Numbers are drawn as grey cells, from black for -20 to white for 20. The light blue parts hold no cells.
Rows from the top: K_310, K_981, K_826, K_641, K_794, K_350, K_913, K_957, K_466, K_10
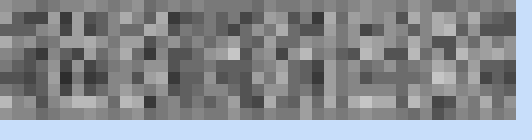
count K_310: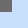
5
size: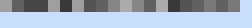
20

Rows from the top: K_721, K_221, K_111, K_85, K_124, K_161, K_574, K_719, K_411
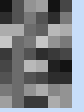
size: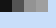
4
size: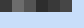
6
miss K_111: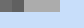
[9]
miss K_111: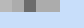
[-5]
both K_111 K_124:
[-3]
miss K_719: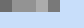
[1]

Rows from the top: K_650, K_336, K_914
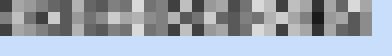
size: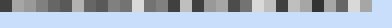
31
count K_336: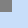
4
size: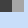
2
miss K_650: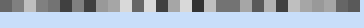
[-8]

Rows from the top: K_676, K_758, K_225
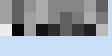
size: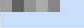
5
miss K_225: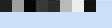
[-5]
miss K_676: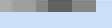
[3]

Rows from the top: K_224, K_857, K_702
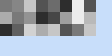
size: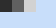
3
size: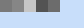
5
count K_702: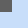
1
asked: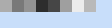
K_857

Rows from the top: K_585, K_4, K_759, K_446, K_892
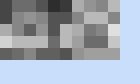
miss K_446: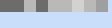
[11]
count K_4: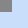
4

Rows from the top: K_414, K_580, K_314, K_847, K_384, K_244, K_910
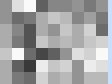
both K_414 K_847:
[-1]
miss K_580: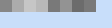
[5]

